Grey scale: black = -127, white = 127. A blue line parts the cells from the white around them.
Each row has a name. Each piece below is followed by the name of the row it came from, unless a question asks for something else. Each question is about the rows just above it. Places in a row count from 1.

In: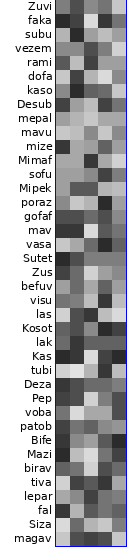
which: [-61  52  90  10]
dofa
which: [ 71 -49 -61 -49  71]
magav
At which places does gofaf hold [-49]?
1 2 4
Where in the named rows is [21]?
patob, 5
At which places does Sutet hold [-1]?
3 4 5

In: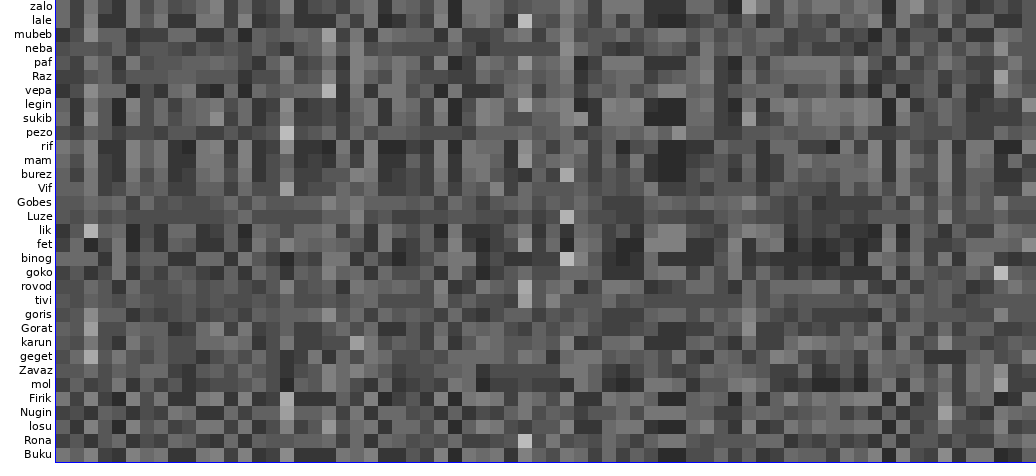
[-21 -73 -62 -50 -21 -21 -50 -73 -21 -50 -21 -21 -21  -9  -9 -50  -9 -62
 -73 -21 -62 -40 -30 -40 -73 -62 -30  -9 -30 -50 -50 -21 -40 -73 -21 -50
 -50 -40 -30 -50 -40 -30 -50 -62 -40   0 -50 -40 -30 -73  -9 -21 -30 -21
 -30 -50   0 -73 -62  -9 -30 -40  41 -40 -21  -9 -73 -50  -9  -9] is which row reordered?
rovod
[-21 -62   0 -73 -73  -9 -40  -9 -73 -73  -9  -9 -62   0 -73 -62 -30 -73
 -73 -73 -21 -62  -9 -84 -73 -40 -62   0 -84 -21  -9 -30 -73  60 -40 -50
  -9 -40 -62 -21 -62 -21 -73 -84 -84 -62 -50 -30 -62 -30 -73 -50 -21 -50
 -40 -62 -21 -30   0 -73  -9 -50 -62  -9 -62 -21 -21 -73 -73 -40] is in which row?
lale

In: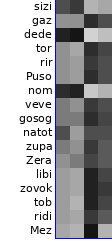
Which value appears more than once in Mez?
[51]
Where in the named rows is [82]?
dede, 3
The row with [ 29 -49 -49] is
natot
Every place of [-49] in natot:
1 3 4

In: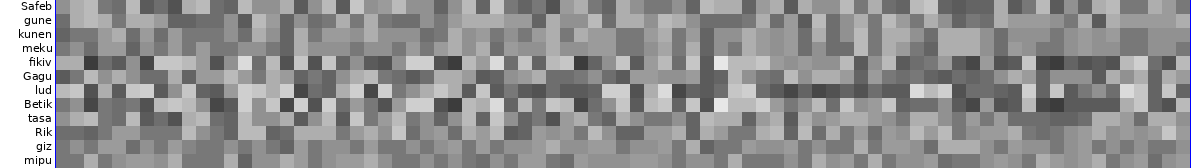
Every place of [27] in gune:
8 16 29 33 34 53 61 69 70 71 77 78 79 80
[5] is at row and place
giz, 10
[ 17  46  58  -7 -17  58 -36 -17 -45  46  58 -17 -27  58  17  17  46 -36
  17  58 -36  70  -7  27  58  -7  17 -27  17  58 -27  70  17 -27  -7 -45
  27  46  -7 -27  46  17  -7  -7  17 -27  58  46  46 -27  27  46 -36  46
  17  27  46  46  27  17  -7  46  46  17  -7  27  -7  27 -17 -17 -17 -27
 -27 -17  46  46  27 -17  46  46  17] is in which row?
tasa
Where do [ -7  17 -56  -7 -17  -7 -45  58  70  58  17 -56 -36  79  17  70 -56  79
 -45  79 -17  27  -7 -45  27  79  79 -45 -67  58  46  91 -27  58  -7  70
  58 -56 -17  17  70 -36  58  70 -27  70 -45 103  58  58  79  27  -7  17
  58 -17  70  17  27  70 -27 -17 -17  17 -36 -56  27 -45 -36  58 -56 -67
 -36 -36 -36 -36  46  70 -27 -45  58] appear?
Betik
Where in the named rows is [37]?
meku, 44

